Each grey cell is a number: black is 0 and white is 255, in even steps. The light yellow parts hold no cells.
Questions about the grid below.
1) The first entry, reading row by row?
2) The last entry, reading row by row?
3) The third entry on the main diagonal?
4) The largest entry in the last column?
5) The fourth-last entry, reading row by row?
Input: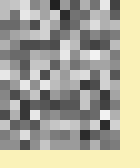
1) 188
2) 124
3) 143
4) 209
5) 115

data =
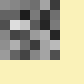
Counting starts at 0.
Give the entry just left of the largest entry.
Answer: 79
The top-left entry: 143
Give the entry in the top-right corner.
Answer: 59
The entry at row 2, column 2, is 197
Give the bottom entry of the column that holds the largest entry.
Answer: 99
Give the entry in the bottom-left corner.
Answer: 155
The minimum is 28
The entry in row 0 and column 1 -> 134
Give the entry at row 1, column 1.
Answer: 99
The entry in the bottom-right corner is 79
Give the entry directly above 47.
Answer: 164

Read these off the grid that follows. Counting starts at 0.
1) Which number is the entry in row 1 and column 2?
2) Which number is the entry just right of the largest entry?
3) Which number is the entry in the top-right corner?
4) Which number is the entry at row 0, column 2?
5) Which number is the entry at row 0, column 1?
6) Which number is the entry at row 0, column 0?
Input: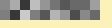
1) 202
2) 126
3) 159
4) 55
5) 171
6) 137

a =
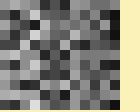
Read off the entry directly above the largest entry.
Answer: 163
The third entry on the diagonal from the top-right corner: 68
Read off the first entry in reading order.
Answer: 151
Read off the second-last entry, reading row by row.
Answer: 58
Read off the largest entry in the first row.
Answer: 172
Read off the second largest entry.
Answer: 210
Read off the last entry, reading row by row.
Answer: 17
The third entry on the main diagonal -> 68
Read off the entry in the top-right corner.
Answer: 132
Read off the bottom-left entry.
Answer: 68
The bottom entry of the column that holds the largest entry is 221
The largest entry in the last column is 142
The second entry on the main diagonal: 37
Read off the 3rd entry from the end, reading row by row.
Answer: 122
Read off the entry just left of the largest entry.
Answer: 132
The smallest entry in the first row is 37

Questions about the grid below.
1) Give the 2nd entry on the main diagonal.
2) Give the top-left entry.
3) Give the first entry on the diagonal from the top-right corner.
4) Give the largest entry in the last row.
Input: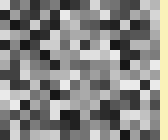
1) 159
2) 223
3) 182
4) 223

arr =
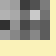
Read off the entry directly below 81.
201
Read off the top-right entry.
124
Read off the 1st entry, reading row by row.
169
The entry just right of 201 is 114
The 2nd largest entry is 178
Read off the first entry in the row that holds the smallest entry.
48

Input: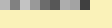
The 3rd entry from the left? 195
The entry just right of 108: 87

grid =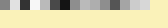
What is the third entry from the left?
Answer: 51
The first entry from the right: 215
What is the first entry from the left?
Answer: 131
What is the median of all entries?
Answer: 165
